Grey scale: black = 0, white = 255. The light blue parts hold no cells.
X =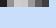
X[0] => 32
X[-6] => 147

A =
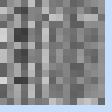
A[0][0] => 104
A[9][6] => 174
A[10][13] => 138
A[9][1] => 135
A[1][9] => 118
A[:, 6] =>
[166, 185, 100, 156, 195, 190, 155, 187, 191, 174, 154, 196, 161, 157, 126]
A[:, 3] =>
[116, 70, 99, 110, 58, 67, 117, 67, 74, 99, 112, 63, 112, 108, 102]
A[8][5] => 123
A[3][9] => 141
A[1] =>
[192, 160, 84, 70, 132, 129, 185, 127, 153, 118, 112, 143, 115, 97, 145]
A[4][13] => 110
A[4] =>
[207, 157, 68, 58, 126, 106, 195, 103, 137, 121, 113, 136, 119, 110, 141]
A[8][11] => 155
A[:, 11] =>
[108, 143, 165, 95, 136, 140, 103, 149, 155, 95, 100, 144, 98, 102, 180]
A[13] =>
[94, 142, 165, 108, 187, 99, 157, 122, 119, 134, 97, 102, 136, 142, 146]
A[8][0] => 188
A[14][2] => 157
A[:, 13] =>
[140, 97, 177, 139, 110, 104, 137, 104, 99, 132, 138, 108, 136, 142, 173]
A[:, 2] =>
[157, 84, 167, 165, 68, 64, 170, 83, 84, 168, 167, 62, 169, 165, 157]
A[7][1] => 152
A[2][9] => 131
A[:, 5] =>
[100, 129, 125, 102, 106, 111, 99, 124, 123, 97, 103, 118, 102, 99, 119]
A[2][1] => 110
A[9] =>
[98, 135, 168, 99, 191, 97, 174, 134, 124, 132, 93, 95, 139, 132, 147]
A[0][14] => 148

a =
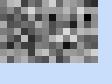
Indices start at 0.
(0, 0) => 129
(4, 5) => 120
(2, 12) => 3
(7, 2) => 144
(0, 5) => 94
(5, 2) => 68
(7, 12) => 172
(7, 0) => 149
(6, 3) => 64
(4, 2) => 167
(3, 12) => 87
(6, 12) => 100
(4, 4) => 88
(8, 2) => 152
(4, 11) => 185
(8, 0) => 177
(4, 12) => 171
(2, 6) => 129
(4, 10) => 129
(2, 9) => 150
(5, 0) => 160
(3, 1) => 83
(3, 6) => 138
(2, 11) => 172
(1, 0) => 112
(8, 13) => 131
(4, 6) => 129
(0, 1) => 181
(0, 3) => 64
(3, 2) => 90
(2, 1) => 68
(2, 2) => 110
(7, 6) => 193
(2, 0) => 91
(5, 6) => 123
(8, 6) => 81

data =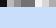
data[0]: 18
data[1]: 185
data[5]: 243

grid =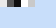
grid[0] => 233
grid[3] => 254
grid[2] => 15
